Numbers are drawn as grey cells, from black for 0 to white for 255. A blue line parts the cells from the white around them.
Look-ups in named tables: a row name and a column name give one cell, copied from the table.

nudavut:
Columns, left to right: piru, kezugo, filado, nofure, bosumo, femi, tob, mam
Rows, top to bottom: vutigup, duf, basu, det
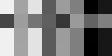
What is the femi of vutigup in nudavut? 127
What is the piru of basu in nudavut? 240
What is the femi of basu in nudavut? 127
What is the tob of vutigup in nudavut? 1
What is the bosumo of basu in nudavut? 156
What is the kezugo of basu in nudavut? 163
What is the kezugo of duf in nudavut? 157
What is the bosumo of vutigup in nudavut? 156
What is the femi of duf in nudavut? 154
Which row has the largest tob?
duf

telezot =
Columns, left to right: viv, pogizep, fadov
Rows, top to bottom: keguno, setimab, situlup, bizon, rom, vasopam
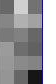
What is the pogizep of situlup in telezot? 129
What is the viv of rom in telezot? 152
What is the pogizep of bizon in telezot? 110
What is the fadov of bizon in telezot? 97
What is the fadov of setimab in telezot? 162
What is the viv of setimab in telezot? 134
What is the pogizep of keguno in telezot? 208
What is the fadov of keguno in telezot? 114
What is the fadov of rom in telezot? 132
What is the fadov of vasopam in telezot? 22
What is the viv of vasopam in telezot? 149
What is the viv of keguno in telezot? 104
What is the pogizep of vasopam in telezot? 103
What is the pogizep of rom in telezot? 138
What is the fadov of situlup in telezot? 103
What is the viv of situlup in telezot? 121
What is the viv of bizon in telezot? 155
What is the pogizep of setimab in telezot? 176
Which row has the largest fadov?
setimab

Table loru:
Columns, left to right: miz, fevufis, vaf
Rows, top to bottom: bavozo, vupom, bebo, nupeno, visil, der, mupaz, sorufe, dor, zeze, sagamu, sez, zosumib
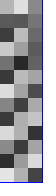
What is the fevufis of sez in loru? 155
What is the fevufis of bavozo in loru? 222
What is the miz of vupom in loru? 90
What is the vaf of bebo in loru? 106
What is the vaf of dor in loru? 196
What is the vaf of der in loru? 164
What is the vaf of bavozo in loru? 137
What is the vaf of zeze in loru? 51
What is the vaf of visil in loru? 98
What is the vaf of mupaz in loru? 76
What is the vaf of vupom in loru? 117
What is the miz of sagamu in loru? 138
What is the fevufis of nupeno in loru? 159

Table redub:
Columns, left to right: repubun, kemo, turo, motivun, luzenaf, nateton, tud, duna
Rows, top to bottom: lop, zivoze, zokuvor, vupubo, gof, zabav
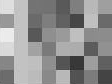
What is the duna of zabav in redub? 68
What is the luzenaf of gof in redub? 84
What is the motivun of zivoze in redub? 126
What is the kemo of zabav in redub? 194
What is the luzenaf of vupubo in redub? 174
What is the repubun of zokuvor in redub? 235
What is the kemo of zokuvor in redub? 194
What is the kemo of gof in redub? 194
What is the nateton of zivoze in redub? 70
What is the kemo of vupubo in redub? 194
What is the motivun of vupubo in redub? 122
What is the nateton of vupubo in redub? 172
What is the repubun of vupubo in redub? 217
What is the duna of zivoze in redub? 106
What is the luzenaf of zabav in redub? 184
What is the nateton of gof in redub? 56
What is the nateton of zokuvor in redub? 191
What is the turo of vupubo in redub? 162

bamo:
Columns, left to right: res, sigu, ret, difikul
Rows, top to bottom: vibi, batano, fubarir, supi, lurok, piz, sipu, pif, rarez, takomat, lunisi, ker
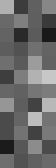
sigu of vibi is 60
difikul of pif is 184
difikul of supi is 100
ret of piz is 178
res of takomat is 75
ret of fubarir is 91
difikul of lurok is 98
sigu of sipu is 97
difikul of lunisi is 75
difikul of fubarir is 25
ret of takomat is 65
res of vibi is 176
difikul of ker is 106
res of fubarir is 99
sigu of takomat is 115
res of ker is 110
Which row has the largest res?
vibi

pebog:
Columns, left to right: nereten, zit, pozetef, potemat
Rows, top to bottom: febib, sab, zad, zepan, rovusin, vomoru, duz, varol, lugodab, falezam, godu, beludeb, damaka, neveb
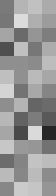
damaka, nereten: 186
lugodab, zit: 98
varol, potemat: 107
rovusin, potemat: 189
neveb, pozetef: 197
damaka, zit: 135
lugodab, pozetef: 124
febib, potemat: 171
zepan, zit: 192
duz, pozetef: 168
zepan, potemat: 172
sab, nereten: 119
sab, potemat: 156
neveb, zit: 203
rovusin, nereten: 143
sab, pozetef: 175
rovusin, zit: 143
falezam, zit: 73
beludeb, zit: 132
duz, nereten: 212

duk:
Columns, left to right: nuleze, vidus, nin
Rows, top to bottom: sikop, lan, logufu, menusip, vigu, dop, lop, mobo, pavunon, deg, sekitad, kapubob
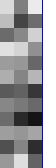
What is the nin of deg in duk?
165
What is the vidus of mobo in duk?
121
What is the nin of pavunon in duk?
20
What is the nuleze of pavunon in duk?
108
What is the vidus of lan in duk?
69
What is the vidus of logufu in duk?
136
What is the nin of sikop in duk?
235
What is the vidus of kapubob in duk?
222
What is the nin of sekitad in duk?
45
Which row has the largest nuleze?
menusip

